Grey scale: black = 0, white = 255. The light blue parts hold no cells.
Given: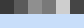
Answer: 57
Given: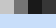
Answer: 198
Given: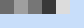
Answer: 107
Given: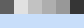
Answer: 95
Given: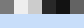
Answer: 121
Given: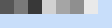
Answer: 86
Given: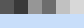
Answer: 86
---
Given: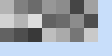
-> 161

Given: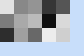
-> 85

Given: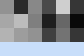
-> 54

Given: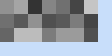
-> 197

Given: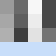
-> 72

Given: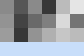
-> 229

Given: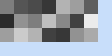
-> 94
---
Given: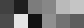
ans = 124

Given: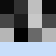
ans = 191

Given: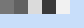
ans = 219

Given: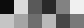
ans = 89

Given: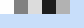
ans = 220

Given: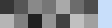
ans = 137

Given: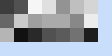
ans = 246

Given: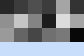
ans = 79

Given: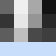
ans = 168

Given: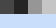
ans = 150
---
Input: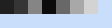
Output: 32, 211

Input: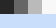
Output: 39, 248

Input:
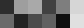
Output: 45, 224

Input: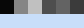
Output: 7, 59

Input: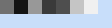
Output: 112, 240

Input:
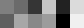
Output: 127, 240

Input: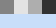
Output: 131, 49

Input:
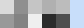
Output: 218, 78
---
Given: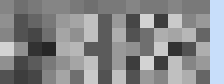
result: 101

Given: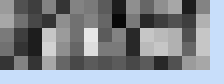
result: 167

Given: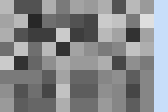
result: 134

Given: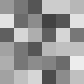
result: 192

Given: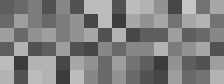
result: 179

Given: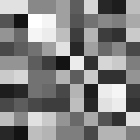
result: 126
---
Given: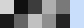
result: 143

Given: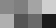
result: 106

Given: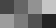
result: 81

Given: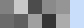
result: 53

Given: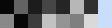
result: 127

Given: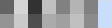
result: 192

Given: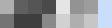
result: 175

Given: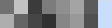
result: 153

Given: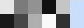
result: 249

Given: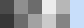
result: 202
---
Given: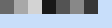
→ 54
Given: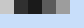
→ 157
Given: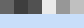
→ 192
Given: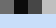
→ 191
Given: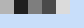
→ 219
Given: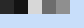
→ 143
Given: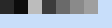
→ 159
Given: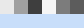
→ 92
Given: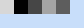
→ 93
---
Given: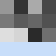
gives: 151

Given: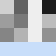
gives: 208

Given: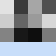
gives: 226

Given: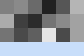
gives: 128

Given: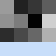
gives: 155

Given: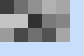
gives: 61

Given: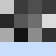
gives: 200

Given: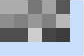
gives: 172

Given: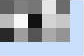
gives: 95
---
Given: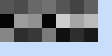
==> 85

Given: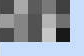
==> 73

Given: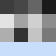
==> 61

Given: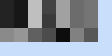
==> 35

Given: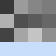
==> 56

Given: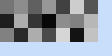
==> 117

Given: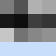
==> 124

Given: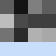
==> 94

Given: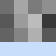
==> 111
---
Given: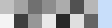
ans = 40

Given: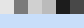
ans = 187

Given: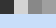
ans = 211

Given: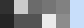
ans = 83

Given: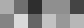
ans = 194

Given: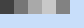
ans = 169

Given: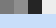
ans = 142

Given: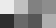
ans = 105
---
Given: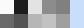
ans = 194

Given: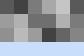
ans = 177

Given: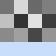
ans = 225

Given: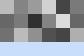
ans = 219

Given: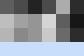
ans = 94

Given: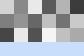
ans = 115
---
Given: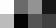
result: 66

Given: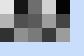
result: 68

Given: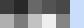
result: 133

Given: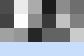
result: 128

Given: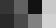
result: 210

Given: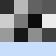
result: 236

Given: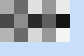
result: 20

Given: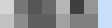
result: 128

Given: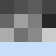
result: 39
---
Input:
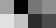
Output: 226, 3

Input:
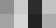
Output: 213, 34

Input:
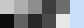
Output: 232, 12

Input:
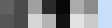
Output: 225, 8

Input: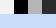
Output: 242, 0

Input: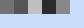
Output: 192, 43

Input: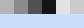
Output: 226, 20

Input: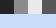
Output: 234, 36

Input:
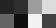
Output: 242, 15

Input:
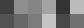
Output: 197, 51
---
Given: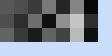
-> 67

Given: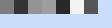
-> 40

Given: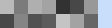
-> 196

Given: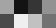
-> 239

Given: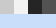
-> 242

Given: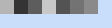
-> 83

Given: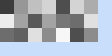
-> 247

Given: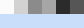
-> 166

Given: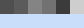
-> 114

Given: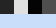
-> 224
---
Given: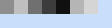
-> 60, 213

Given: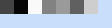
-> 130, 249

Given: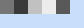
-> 193, 236

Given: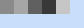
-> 96, 198

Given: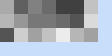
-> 119, 236

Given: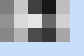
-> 229, 229
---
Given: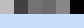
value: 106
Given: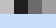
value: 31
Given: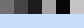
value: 164
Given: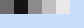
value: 139
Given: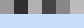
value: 69
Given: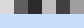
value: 189
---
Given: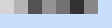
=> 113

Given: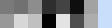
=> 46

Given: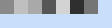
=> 117

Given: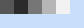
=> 118

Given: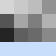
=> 95

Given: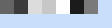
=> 100
